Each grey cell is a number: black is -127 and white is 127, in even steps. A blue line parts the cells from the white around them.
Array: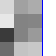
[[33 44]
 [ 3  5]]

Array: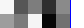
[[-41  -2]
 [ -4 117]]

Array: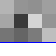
[[ 20  16]
 [-69  85]]

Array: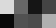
[[ -24 -106]
 [ -46  -52]]

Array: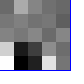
[[ 43   5]
 [  0 -13]]

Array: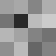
[[ 40   5]
 [-86  60]]

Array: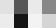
[[ -41  106]
 [-106  115]]
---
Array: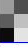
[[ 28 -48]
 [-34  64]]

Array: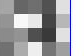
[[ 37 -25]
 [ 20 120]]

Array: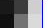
[[-102  -67]
 [-111  -12]]

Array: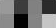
[[  25  -67]
 [  11 -125]]

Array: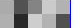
[[ 43 -45]
 [ 48 -87]]

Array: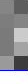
[[  5 -33]
 [ -2   4]]

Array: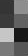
[[-74  14]
 [-69 -30]]

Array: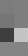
[[-3 -1]
 [-9 -1]]

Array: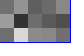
[[-14  19]
 [ 28 -77]]
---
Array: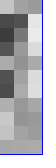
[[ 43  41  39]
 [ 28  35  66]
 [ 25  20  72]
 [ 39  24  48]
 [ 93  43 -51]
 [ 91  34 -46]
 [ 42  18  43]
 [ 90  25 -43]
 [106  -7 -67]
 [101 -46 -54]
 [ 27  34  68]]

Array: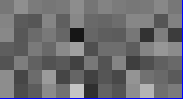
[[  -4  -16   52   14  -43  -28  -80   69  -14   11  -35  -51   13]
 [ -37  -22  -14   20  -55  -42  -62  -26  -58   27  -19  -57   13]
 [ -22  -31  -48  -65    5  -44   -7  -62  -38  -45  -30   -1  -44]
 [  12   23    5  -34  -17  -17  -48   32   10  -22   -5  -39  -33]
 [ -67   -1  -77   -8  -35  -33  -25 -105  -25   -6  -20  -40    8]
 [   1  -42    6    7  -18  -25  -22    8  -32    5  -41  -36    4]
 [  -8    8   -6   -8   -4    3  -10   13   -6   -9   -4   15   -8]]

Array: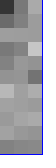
[[  9   7   2]
 [ 20  24  34]
 [ 42  37  26]
 [ 27  31  34]
 [ 45  32  56]
 [-12  21  19]
 [ 19  24   2]
 [ 70   3  -6]
 [ 28  29  30]
 [ 28   0 -20]
 [ 42  -6 -74]]

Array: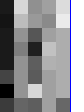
[[ -24   32  -33  -26  -68]
 [  45   32   87   19 -127]
 [  45   32  -36   19  -59]
 [  45   49  -33   19 -101]
 [  45   65  -96   -1 -101]
 [  45   32  -41   19 -101]
 [ 107   10   25   60 -107]
 [  92   32   16   87 -101]]

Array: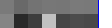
[[-54 -51 -58  65 -66 -86   5]
 [ -6  -5  -9  -8 -12 -22  -5]]

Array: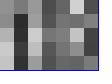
[[ -4 -27 -24 -46  28 -77  68]
 [-61  14 -11 -40  62 -67  74]
 [-60  67  -1  -9  77 -79  51]
 [  0 -16 -11 -43  30 -83  12]
 [-48  81 -26 -50  25  -5  17]]
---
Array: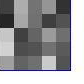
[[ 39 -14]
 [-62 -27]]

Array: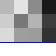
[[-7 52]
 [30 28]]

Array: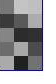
[[-38  44]
 [-83 -79]]

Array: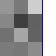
[[-64 -30]
 [ 38 -29]]

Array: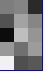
[[35  6]
 [62 21]]

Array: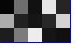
[[ -94 -106]
 [  -4  109]]
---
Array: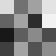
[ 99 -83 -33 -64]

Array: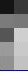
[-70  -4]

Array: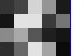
[-101  -69  -42  -24]

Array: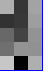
[ 35 -71 -23]

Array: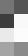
[-42 -66]

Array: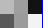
[-109   27]

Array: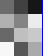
[-105    4  -23]

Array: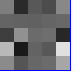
[   8  -26  -20 -102   11]
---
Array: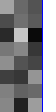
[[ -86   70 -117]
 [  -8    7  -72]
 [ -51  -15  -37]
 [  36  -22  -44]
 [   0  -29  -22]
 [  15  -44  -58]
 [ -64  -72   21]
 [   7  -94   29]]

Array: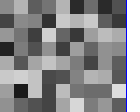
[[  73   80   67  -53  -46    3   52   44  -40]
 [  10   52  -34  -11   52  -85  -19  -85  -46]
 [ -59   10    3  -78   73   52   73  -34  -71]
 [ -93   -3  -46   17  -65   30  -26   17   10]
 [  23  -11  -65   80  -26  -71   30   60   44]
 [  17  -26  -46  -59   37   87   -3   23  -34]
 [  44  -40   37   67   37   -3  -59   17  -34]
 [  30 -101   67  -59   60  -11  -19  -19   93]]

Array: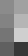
[[-10  79]
 [  3  53]
 [ 11  33]
 [-31 -71]]

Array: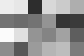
[[109 103 -82  88  75  46]
 [123  96  20   4  34 -33]
 [-12 -19 -12  20 -75 -69]
 [ 12 -40  27  53  61  -4]]

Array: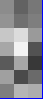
[[ 39 115 -45]
 [ 71  92  26]
 [ -1  53  45]
 [-37  39 -71]
 [ 19 -15  -1]
 [ 12 -29  -8]
 [ 32 -53 -21]]

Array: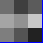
[[ 37  17  71]
 [ -1 -43 -93]
 [-16 -64 -36]]

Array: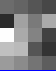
[[ 64  58 -42 -76]
 [126  42   3 -62]
 [-84  34  -5  42]
 [ 27  11 -11 -34]
 [-19 -27 -42 -56]]

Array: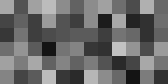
[[ -17   20  -36 -107  -11    4  -72  -78   66   20  -51   27]
 [  33   -3   40  -29    4  -29   -3  -44  -85  -58   40  -11]
 [ -72  -11  -65  -51  -44  -36  -36  -65  -11  -23  -78  -29]
 [ -58  -29  -65   27  -44  -65   12  -99   40  -92  -78  -17]
 [  40  -44   33   60   12  -29   12   33  -17  -51   48  -23]
 [   4  -58  -36   60  -72  -85   54   12  -23 -107   -3  -78]]
